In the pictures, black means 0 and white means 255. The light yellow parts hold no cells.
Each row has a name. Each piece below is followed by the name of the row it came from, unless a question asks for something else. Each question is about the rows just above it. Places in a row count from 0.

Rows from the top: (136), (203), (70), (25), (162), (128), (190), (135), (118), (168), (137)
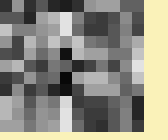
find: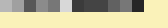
(118)
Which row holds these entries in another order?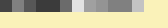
(70)
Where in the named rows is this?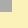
(25), 11
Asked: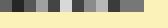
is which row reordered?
(118)
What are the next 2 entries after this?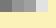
[107  59]
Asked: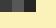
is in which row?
(135)
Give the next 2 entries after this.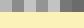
[ 87 139]

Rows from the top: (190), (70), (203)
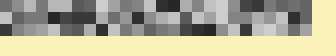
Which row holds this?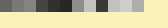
(203)
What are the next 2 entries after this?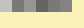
[68 48]
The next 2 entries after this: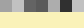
[121 150]
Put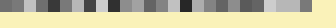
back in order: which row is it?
(190)
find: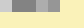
(70)
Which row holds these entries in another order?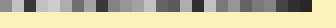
(203)

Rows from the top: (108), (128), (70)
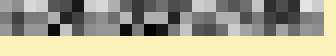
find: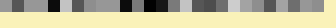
(70)
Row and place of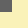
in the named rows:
(108), 10
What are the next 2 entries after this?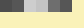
[110 195]
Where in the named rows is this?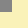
(128), 26

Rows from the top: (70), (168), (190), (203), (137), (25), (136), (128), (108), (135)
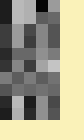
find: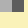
(168)
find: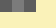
(136)

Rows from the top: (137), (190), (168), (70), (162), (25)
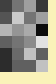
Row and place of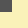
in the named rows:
(190), 0
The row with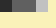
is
(25)
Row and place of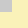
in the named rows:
(190), 1
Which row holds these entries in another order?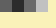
(162)
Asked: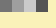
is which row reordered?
(190)
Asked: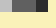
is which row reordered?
(25)

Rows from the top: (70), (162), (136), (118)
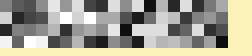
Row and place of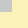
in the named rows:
(162), 4
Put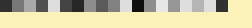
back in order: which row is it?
(70)
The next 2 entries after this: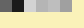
[100 160]

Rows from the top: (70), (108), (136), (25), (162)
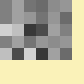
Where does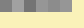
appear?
(25)
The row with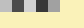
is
(162)

